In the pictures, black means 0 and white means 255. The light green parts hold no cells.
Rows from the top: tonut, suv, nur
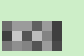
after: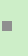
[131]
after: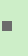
[155]
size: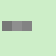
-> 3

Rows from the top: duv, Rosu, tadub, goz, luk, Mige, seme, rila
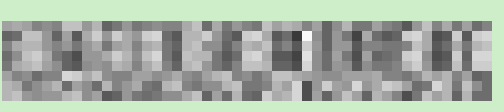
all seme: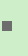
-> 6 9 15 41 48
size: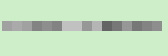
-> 16

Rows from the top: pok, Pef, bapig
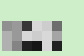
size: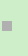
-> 1
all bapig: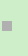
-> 0
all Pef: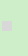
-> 2 4
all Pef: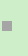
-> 5

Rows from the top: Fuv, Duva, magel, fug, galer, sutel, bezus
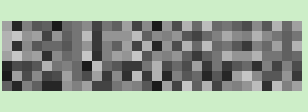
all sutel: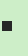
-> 16 20 22
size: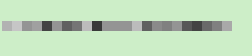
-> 23
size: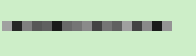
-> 17
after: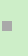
[138]
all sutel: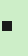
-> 0

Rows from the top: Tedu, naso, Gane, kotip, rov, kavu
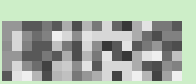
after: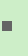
[55]
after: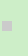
[141]
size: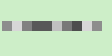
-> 10
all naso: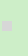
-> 1 6 9 10 11 12

